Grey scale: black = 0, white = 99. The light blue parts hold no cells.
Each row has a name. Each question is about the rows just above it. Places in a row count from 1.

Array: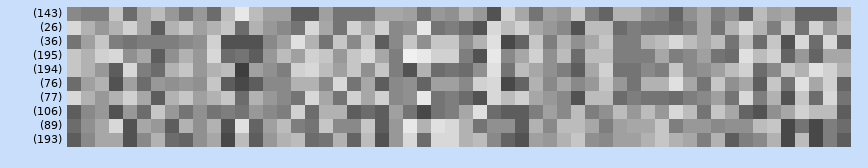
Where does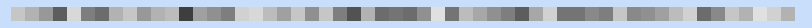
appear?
(194)
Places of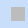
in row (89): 16 36 37 50
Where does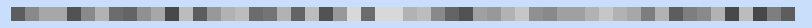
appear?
(193)
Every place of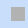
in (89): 9 11 26 29 34

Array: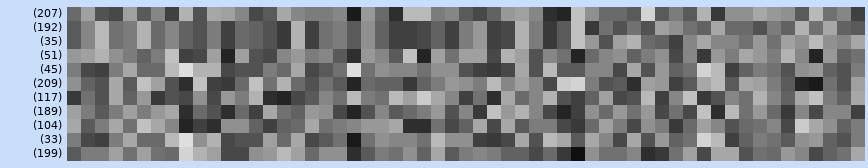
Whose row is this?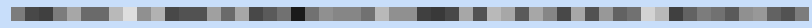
(33)
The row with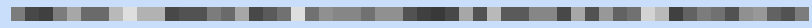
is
(45)
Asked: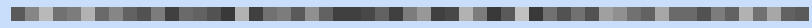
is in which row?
(192)

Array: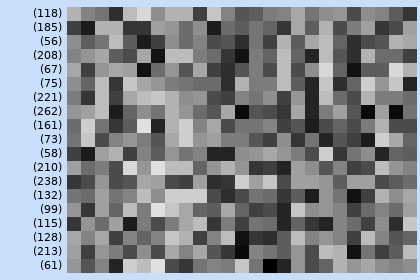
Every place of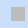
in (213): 19 25
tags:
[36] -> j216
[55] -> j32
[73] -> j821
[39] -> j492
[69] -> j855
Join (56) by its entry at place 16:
j855
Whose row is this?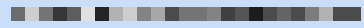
(161)
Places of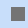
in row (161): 3 13 14
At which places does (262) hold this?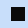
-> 13 22 24
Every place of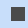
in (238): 2 4 8 16 23

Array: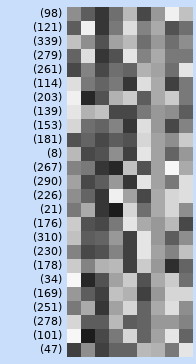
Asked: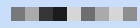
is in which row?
(21)
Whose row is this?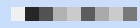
(203)
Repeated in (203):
[79]

